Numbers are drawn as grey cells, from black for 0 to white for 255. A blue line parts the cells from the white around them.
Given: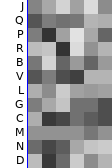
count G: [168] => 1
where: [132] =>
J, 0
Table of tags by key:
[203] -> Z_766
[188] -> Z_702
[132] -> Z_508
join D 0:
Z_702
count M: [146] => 5
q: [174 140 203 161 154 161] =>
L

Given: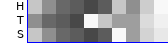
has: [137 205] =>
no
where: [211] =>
S, 8
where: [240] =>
T, 9
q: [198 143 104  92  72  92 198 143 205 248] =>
H
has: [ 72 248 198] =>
yes
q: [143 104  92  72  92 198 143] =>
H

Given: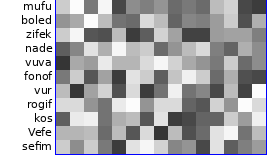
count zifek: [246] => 1
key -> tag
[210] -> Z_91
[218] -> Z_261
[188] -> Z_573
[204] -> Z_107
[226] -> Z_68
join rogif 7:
Z_261
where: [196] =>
fonof, 8
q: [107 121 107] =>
mufu
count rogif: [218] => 5

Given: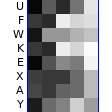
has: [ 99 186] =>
no
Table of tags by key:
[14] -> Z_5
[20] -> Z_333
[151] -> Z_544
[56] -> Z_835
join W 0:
Z_333
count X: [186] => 1
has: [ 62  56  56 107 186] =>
yes
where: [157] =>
Y, 4

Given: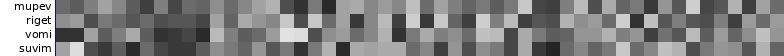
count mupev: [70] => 3
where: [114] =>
vomi, 43
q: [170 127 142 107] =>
vomi

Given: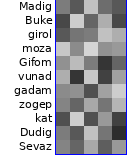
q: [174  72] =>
Buke
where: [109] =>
Madig, 3
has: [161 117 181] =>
no
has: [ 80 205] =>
yes
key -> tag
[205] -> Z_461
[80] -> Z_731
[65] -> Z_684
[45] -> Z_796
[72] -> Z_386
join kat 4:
Z_684
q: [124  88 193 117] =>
Dudig
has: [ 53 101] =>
yes

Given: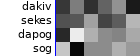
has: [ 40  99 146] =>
no
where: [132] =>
dapog, 4
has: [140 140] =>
yes
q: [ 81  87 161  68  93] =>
sekes
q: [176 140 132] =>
dapog
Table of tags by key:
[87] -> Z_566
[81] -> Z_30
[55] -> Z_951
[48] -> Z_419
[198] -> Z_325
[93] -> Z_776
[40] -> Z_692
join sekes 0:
Z_30

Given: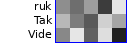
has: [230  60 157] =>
no
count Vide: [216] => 0
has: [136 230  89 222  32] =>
no
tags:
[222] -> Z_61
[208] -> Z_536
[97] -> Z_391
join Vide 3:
Z_61
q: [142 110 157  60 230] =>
ruk
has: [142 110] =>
yes
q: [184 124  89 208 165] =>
Tak

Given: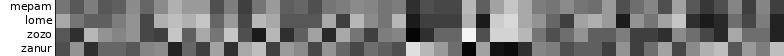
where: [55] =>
mepam, 46
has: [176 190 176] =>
yes
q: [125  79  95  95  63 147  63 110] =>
zanur

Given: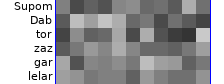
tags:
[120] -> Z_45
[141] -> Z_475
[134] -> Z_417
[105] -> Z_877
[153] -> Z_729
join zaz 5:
Z_417
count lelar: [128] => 3
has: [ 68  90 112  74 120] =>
no
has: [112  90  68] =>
yes
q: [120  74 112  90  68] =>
Dab

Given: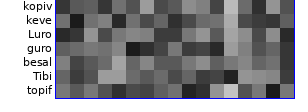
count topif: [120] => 4
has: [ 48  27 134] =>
no

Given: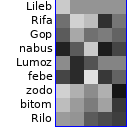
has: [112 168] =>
no
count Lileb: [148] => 4
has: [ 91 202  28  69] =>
yes
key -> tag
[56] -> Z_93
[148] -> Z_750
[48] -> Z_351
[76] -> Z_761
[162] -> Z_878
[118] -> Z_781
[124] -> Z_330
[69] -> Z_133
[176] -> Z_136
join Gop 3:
Z_330
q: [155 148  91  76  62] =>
Rilo
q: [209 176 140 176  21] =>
zodo
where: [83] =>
Lumoz, 2

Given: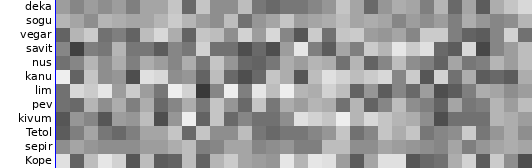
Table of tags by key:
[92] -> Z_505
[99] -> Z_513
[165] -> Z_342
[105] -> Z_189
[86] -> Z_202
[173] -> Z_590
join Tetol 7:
Z_342
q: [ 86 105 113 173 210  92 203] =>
Kope
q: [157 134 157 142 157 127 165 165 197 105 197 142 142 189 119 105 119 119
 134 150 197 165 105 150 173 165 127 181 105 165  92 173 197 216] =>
deka
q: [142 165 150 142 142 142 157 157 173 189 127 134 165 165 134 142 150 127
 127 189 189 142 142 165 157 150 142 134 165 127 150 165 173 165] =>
sepir
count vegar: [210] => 2
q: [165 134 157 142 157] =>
sogu
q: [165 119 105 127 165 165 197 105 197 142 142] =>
Tetol

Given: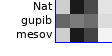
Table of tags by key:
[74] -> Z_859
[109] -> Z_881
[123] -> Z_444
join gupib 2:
Z_881
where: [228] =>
Nat, 3
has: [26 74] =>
yes
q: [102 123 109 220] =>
gupib

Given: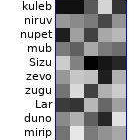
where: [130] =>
Sizu, 1
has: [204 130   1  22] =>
yes

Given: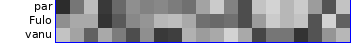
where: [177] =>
vanu, 9
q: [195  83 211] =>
Fulo
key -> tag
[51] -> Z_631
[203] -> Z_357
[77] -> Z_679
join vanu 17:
Z_631
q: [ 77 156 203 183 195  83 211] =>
Fulo
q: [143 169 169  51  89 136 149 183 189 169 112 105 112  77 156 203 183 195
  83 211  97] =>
Fulo
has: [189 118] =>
no
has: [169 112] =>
yes

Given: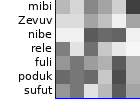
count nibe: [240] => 3
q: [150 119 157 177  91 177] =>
fuli
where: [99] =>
nibe, 4
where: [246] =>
rele, 5
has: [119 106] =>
yes
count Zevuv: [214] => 0

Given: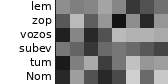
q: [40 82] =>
vozos
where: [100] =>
subev, 1

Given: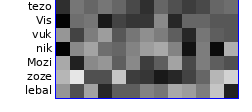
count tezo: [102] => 4
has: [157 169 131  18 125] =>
yes

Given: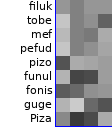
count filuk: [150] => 3
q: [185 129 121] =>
mef
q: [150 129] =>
filuk
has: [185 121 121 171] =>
no
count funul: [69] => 1

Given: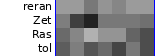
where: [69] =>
tol, 4
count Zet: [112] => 1
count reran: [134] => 1
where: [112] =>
Zet, 6
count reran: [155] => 4
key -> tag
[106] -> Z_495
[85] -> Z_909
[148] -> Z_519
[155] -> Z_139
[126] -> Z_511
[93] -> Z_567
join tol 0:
Z_567

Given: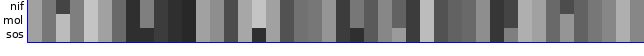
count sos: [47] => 5
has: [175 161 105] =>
yes

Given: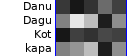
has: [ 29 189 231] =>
no
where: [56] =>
Danu, 0
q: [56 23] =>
Danu
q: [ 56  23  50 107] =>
Danu
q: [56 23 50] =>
Danu
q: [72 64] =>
Kot
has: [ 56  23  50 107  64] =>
yes

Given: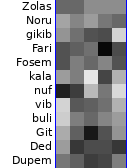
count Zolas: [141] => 3
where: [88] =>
vib, 1
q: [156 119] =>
Noru

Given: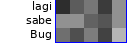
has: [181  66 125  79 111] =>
no
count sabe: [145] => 3
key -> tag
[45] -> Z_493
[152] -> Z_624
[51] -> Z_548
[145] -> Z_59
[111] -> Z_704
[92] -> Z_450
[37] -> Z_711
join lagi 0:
Z_493
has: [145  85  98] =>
no
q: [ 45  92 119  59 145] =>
lagi
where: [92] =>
lagi, 1
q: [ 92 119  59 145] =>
lagi

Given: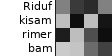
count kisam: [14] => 1
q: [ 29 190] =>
rimer
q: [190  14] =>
kisam
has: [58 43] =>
yes
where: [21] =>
kisam, 3

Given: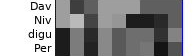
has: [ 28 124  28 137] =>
no
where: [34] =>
Per, 2
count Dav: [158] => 4
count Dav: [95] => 4
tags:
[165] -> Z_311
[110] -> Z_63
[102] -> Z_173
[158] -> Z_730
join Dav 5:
Z_730

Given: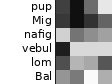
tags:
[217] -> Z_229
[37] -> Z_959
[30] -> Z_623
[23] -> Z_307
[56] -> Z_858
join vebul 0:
Z_623
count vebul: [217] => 3
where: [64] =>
pup, 0
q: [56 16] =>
Mig
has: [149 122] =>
yes
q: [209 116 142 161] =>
nafig

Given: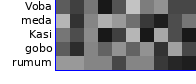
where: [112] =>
meda, 5
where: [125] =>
Voba, 6
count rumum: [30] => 1
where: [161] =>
gobo, 8
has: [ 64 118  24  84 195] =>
yes
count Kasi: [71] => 0

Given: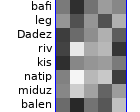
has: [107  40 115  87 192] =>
yes
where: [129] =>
natip, 0
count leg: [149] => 2

